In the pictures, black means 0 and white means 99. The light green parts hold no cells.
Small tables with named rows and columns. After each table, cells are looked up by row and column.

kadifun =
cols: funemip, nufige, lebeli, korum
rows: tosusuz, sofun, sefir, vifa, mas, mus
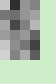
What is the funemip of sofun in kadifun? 46
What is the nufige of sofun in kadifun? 43
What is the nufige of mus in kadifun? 51
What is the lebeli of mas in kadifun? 46
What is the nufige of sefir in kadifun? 28
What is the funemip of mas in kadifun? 77
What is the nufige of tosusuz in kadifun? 18
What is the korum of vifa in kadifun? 39
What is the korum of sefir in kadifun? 71
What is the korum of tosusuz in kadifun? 51
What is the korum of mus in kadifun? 36
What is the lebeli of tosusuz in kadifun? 58
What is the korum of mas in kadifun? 26
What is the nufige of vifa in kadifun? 52
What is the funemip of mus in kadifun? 81
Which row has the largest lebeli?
mus

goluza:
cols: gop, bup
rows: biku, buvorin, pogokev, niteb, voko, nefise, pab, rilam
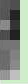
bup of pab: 53
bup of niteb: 13
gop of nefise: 41
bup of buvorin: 14
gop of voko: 45
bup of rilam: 74
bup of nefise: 50
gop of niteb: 30
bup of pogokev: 20
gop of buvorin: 33
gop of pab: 42
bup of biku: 31
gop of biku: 34

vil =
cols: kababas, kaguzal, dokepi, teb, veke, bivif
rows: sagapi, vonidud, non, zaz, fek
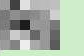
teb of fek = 66
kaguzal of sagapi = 25
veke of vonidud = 60
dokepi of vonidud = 51
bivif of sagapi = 74
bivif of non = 47
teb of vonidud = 54
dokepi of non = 11
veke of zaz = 59
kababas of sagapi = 61
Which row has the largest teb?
sagapi

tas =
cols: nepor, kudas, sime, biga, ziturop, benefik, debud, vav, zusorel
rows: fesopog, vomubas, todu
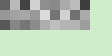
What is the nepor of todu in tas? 34
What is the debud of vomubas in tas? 81
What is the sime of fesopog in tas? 26
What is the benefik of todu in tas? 74
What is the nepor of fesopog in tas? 38
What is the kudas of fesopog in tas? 72
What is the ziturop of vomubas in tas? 85
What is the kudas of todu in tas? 52

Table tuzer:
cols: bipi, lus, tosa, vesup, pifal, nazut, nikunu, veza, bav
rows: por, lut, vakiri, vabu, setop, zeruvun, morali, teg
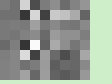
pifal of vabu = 41
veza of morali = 40
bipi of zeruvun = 49
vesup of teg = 40
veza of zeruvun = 40
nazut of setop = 66
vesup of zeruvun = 25
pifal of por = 48
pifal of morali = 60
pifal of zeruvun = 61
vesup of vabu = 54
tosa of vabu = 50
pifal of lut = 25
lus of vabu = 46
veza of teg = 39
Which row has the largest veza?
lut

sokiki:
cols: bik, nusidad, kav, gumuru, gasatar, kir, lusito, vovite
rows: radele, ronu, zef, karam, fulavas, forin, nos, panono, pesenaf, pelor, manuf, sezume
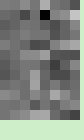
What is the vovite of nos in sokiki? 52
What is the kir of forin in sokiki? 33
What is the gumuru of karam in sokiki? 45
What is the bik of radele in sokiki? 48
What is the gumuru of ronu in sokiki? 43
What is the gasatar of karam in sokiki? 45
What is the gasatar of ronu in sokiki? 1

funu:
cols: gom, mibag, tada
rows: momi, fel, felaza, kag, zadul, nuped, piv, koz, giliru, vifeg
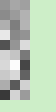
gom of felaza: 68
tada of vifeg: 60
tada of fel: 69
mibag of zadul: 58
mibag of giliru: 35
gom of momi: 58
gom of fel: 54
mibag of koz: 84
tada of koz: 38

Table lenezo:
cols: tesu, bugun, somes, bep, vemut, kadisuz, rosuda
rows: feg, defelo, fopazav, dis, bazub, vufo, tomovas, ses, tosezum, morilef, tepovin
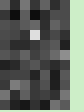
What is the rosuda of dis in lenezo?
19
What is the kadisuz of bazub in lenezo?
34
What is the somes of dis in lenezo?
20
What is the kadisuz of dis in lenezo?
28
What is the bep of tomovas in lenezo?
33
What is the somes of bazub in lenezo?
17
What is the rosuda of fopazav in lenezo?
30
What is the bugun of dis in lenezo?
27
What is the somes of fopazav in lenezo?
35
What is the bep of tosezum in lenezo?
22
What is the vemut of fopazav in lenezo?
18
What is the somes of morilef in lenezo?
37
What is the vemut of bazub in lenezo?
29

